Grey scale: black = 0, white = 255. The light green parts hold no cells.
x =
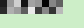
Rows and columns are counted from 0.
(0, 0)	29
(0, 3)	19
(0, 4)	163
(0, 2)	207
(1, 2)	156

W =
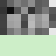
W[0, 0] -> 62
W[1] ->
[52, 15, 84, 148, 50, 93, 122, 89]
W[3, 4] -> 186
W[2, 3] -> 83
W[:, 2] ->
[130, 84, 169, 166, 143]
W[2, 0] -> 65
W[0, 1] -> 101
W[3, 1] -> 159

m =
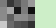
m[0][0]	123
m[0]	[123, 54, 87, 120, 152]
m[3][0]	201
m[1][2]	23
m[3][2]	83

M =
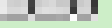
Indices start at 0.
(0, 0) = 232
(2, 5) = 162
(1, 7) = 221
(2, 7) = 162
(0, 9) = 201
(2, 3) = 161
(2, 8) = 167
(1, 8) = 217
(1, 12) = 213
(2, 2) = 161
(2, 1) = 161

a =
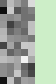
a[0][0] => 104
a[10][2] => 198
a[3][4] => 191
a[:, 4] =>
[218, 129, 114, 191, 192, 119, 198, 198, 168, 62, 71, 153]
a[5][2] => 141
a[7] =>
[172, 100, 125, 110, 198]
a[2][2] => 148
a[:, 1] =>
[186, 201, 136, 65, 103, 147, 164, 100, 177, 128, 127, 191]
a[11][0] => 18
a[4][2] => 126
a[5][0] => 186
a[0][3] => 126

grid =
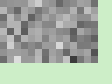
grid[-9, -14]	142
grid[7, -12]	159
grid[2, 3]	172
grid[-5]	[184, 99, 182, 92, 168, 175, 152, 158, 139, 134, 93, 166, 145, 128]
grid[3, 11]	103
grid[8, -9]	185
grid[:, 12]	[157, 190, 143, 115, 145, 120, 123, 164, 153]
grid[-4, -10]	160
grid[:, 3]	[149, 166, 172, 104, 92, 177, 121, 154, 153]
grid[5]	[163, 194, 112, 177, 160, 172, 131, 165, 150, 162, 103, 129, 120, 97]
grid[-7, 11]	143
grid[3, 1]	179
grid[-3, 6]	156
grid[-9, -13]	148
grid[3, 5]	160
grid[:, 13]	[112, 160, 176, 118, 128, 97, 134, 83, 119]
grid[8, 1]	163
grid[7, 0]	146
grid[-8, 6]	140
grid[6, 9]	149
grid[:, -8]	[155, 140, 164, 135, 152, 131, 156, 113, 108]
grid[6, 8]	215
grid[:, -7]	[147, 166, 146, 134, 158, 165, 155, 161, 169]
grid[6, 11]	122
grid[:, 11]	[162, 120, 143, 103, 166, 129, 122, 151, 119]
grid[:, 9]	[131, 141, 184, 171, 134, 162, 149, 105, 194]
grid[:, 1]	[148, 139, 183, 179, 99, 194, 206, 159, 163]

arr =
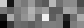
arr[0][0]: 203
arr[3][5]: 110
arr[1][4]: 179
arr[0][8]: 113
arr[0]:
[203, 20, 138, 121, 153, 103, 89, 183, 113, 137, 140, 75]
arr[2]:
[27, 171, 116, 147, 170, 105, 239, 94, 123, 37, 110, 172]
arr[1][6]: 158
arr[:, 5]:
[103, 143, 105, 110]
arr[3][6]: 125
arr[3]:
[1, 59, 108, 105, 94, 110, 125, 127, 123, 17, 125, 140]
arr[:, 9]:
[137, 165, 37, 17]
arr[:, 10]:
[140, 158, 110, 125]

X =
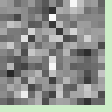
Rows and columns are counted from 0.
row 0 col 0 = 160
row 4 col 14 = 160
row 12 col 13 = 151
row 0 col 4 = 152
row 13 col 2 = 180
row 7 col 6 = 167
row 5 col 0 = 108
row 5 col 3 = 224
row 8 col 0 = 115
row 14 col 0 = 107
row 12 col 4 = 72
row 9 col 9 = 146
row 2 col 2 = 71
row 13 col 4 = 108
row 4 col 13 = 158
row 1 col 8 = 173
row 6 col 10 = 176
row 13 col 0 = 141
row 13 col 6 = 103
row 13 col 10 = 165
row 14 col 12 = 50
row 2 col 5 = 146
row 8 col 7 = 218
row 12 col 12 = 200
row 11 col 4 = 186
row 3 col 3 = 147
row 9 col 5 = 95
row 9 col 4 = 108
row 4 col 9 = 159
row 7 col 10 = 103
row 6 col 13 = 151
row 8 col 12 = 100
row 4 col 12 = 148
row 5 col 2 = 124

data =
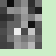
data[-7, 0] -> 97
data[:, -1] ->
[114, 30, 177, 89, 81, 102, 82]
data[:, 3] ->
[139, 161, 149, 165, 73, 119, 142]
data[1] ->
[63, 147, 140, 161, 60, 30]
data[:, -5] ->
[12, 147, 56, 99, 102, 118, 69]
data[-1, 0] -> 64

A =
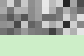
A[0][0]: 159
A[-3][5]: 158
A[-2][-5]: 170
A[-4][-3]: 175
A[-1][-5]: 65
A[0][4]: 143
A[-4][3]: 176
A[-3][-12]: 126
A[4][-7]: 121
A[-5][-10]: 119
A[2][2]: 131
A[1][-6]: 229
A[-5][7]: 187
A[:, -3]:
[36, 175, 211, 46, 212]
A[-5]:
[159, 211, 119, 200, 143, 162, 232, 187, 211, 36, 165, 77]
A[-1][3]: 154
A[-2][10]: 207
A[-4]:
[169, 118, 179, 176, 140, 160, 229, 175, 120, 175, 137, 108]

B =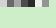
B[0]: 211
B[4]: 42
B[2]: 167
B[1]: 106
